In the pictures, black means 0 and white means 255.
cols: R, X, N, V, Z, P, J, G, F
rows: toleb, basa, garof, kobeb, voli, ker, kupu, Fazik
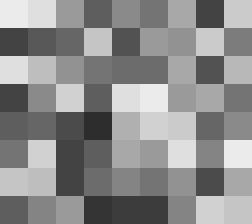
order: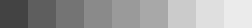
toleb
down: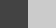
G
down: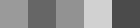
N
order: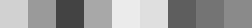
kobeb

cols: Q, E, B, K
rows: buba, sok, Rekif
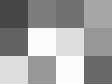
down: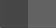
Q
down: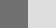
B
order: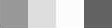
sok
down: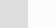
B
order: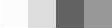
sok
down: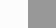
E
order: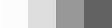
sok

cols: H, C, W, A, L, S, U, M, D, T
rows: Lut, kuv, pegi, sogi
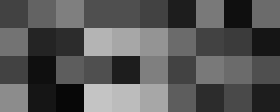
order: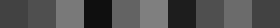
Lut
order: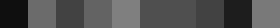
Lut
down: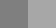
S

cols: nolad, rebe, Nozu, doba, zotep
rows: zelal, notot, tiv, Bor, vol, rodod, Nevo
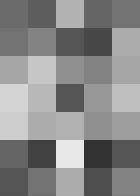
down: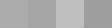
zotep
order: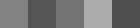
Nevo
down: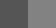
zotep
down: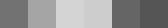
nolad

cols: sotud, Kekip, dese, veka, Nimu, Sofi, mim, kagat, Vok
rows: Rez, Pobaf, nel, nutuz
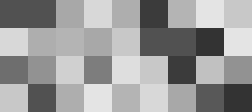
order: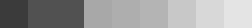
Rez
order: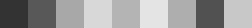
nutuz
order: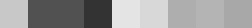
Pobaf
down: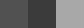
mim
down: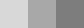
veka

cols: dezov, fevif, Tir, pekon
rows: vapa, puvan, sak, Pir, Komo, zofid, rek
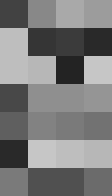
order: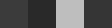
puvan
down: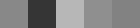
fevif
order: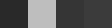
puvan

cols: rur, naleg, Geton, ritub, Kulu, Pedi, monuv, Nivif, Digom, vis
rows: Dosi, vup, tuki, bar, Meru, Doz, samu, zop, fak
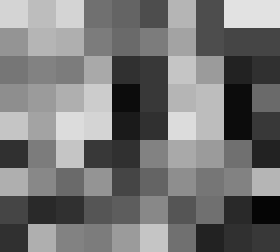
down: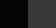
vis
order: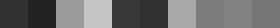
tuki
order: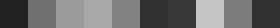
Doz

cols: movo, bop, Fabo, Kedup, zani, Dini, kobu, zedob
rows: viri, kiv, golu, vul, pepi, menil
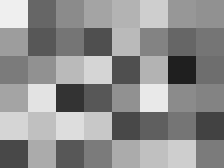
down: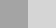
movo
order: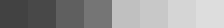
pepi

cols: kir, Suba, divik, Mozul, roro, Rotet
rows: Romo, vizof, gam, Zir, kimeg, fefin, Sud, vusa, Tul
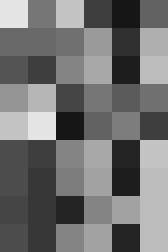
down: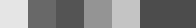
kir
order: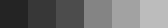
Tul
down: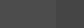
kir
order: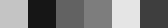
kimeg
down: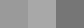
Mozul

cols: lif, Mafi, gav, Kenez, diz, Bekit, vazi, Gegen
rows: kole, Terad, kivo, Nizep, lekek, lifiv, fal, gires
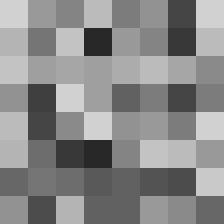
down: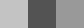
Bekit
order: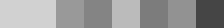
kole
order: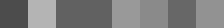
gires
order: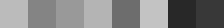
lifiv
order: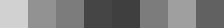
Nizep

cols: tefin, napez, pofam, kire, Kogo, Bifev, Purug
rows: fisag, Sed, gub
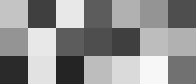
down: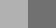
Purug
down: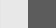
pofam
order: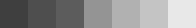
fisag
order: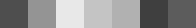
fisag

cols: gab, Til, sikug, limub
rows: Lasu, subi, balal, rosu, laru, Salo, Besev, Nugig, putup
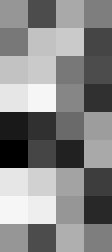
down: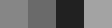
sikug
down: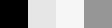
gab
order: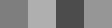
putup
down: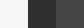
Til
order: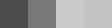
balal
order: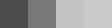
balal

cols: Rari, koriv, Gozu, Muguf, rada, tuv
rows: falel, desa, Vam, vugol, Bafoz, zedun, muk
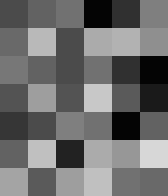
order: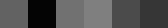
Bafoz
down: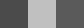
koriv
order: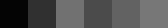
Vam
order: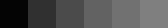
falel

